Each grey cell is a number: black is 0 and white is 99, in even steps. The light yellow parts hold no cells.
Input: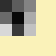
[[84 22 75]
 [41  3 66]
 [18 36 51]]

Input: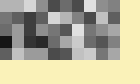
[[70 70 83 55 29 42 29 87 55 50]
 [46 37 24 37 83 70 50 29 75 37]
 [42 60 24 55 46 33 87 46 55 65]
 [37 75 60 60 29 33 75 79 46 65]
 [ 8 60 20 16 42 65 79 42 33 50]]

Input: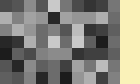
[[68 50 63 58 15 63 58 58 68 42]
 [50 68 58 42 50 33 73 20 25 37]
 [37 33 50 15 42 11 58 68 25 50]
 [33 15 54 37 42 25 63 46 73 46]
 [29 33 54 33 78 46 29 20 25 46]
 [15 20 68 42 78 42 78 37 11 42]
 [11 37 29 50 54 54 20 25 25 37]]

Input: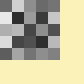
[[90 18 60 23 77]
 [85 27 31 18 72]
 [68 72 27 55 31]
 [41 81 55 41 45]
 [36 64 45 55 50]]

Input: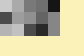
[[79 66 47 43  8]
 [70 75 29 16 52]
 [29 61 56 39 52]]

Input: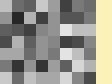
[[78 42 74 65 65 83 52 29]
 [74 42 37 78 61 25 47 42]
 [65 65 42 57 47 88 74 47]
 [57 15 69 25 57 33 33 47]
 [47 20 57 20 61 37 83 69]
 [37 33 25 52 57 88 74 74]
 [29 69 37 57 52 25 29 52]]

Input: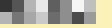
[[70 46 65 78 42 55 29 60]
 [20 33 70 90 37 55 95 74]]

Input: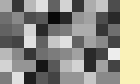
[[82 58 58  8 34 72 82 16 63 26]
 [72 53 21 43 48 53 63 16 26 92]
 [67 21 72 87 38 82 21 67 77 30]
 [48 87 12 34 26 58 58 77 53 53]
 [43 53 30 34  3 16 58 63 30 16]
 [38 43 82 16 43 48 67 67 21 43]
 [30 26 87 38 77 87 38 63 53 26]]
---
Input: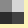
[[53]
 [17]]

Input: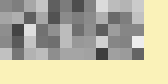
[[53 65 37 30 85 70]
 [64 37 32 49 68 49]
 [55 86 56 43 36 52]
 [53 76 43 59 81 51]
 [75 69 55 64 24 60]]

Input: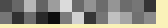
[[29 71 61 41 42 42 20]
 [46 42  5 81 46 64 54]]

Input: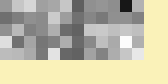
[[59 83 65 37 58  9]
 [43 56 79 44 47 56]
 [56 50 68 38 78 77]
 [86 64 50 41 74 98]
 [73 66 88 38 51 77]]

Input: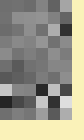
[[43 42 38]
 [44 56 50]
 [42 55 67]
 [48 51 44]
 [54 49 55]
 [43 44 52]
 [34 40 43]
 [77 51 74]
 [14 35 19]
 [43 46 35]]

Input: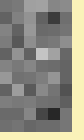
[[45 62 52]
 [38 57 23]
 [51 59 42]
 [48 55 47]
 [38 38 63]
 [51 52 42]
 [59 45 58]
 [38 35 45]
 [49 48 43]
 [41 52 15]
 [43 40 42]]

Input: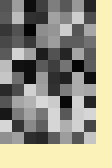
[[33  5 49 59]
 [35 19 63 80]
 [21  2 58 33]
 [28 22 61 36]
 [35 63 32 64]
 [73  6 24  2]
 [77  6 18 67]
 [16 81 19 67]
 [33 69 79 81]
 [ 9 63 83 80]
 [83 53 83 81]
 [56 18 36 33]]

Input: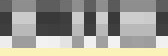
[[38 55 36 55 55 55 55]
 [23 79 22 79 80 80 79]
 [24 72 24 72 72 72 72]
 [92 61 93 61 62 61 61]]
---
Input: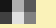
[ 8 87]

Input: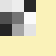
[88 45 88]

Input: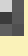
[82 34]

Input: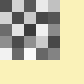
[31 29 23 79 51]

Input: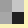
[61 13]

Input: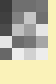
[23 50 62 64]

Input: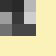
[19 22 27]
